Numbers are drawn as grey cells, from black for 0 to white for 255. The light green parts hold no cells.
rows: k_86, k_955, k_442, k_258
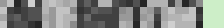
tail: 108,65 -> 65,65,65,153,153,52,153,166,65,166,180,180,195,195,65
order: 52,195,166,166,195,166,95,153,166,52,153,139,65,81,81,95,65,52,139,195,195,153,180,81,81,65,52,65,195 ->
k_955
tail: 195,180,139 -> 65,81,81,95,65,65,180,166,38,180,153,52,180,207,180,180,180,38
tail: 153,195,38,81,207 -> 65,180,195,180,166,180,65,95,65,180,180,81,65,52,81,38,180,180,180,65,153,38,81,139
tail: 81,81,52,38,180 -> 153,195,180,139,65,81,81,95,65,65,180,166,38,180,153,52,180,207,180,180,180,38
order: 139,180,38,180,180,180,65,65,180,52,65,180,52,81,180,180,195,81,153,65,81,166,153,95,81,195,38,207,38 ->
k_258
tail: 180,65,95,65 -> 180,180,81,65,52,81,38,180,180,180,65,153,38,81,139

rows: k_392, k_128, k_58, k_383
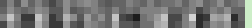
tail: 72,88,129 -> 154,44,88,141,129,154,72,88
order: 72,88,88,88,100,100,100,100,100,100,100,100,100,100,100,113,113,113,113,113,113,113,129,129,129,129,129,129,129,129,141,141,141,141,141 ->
k_128

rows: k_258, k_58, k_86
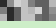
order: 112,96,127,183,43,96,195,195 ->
k_86
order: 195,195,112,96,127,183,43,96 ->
k_86
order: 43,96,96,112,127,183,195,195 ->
k_86
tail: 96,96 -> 183
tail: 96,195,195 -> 112,96,127

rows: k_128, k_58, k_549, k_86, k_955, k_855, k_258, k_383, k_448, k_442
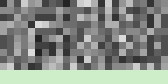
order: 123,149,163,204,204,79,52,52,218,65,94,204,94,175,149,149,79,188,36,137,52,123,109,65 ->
k_128
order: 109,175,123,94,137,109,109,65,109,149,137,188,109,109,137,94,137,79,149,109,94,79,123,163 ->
k_58
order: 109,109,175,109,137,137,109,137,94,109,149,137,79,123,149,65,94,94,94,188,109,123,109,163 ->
k_955

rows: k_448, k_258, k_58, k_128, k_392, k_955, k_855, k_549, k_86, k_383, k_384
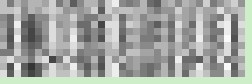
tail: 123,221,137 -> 108,123,180,93,207,149,192,149,164,149,149,137,149,108,237,108,108,93,180,108,221,123,149,164
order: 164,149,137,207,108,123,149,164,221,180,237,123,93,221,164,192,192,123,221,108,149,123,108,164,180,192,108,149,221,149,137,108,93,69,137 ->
k_392
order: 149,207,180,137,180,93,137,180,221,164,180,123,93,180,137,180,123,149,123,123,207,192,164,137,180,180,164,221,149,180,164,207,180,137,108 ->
k_855
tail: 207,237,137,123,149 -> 123,108,149,180,123,207,108,192,221,192,137,137,221,108,164
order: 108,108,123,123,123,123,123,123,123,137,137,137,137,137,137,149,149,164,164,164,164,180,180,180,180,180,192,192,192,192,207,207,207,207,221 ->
k_549

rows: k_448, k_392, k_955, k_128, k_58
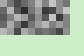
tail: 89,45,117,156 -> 59,73,142,196
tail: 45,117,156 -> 59,73,142,196

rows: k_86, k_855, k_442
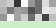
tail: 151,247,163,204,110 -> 220,69,191
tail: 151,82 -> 110,232,220
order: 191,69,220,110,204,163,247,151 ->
k_442

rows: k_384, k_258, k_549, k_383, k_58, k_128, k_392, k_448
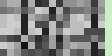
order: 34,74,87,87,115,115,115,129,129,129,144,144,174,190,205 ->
k_258
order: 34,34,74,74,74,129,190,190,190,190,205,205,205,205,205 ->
k_383
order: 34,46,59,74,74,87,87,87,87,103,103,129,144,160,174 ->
k_128

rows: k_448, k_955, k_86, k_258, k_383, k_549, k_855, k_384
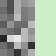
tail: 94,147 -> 108,108,187
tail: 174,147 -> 159
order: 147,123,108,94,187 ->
k_383
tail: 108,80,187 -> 147,51
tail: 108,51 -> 123,174
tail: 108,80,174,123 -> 135
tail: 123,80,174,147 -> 159

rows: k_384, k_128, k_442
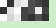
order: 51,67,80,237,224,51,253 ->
k_384
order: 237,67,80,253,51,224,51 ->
k_384

